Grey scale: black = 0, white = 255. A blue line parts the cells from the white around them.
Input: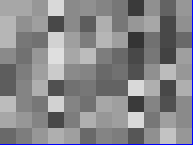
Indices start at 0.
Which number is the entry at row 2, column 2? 113
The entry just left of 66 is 119
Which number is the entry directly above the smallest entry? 151
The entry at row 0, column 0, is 167
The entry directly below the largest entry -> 203
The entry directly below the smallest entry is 72
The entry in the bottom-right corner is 151
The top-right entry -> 151
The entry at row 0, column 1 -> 167
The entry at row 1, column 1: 144
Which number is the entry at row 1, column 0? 182
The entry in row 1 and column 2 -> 159
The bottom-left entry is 105
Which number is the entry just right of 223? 167
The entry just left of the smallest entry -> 159
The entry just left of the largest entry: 151
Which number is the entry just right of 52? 113
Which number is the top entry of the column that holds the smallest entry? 58

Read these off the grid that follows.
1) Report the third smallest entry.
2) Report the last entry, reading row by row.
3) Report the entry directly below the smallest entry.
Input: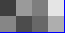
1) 104
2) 174
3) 134

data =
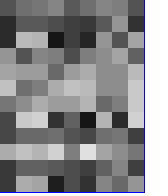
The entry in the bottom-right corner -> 149
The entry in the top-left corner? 83
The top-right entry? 83
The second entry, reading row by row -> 111
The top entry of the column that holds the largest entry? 111
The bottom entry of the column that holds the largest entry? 50
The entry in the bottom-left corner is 57
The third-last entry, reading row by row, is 133
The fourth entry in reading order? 133
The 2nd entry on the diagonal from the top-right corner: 149
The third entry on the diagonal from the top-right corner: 149
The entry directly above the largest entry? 71
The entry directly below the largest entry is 63
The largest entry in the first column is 193
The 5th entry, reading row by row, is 89
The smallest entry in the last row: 30
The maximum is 224
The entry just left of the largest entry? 126
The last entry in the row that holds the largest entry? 118

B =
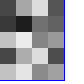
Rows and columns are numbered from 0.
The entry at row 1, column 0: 57
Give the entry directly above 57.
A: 71
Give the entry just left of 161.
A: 139
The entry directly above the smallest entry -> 167
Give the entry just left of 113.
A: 29
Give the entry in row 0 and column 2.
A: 221

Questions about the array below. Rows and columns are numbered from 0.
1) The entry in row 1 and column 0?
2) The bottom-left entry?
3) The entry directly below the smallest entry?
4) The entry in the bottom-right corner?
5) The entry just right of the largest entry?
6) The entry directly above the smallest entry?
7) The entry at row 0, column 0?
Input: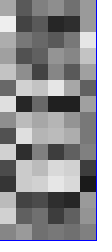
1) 238
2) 134
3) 154
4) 128
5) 67
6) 61
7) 167

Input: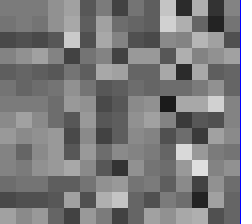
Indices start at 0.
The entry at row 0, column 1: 123
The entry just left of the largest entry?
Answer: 153
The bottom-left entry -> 161
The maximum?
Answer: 223
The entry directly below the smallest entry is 131
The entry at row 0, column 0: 123
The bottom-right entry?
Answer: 101
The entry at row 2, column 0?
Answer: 73
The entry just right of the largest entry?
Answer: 131
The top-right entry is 131
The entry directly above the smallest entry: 109
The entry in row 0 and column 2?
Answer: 123
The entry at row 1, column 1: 123
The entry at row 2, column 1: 80
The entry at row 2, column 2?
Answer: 73
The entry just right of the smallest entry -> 168
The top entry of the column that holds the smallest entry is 196
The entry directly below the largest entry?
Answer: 66
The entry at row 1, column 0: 116
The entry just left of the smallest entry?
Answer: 145
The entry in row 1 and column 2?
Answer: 116
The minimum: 27
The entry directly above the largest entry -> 153

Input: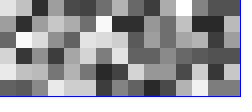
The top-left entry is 227
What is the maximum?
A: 255
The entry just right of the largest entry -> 131
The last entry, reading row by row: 125
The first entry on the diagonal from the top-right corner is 82
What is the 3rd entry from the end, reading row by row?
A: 241
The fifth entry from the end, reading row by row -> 74
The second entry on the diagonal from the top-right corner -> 41
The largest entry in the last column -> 199
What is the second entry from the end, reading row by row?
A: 125
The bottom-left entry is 98
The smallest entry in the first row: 47
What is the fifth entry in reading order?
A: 74
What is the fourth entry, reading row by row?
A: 158
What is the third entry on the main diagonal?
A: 219
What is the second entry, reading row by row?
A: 193
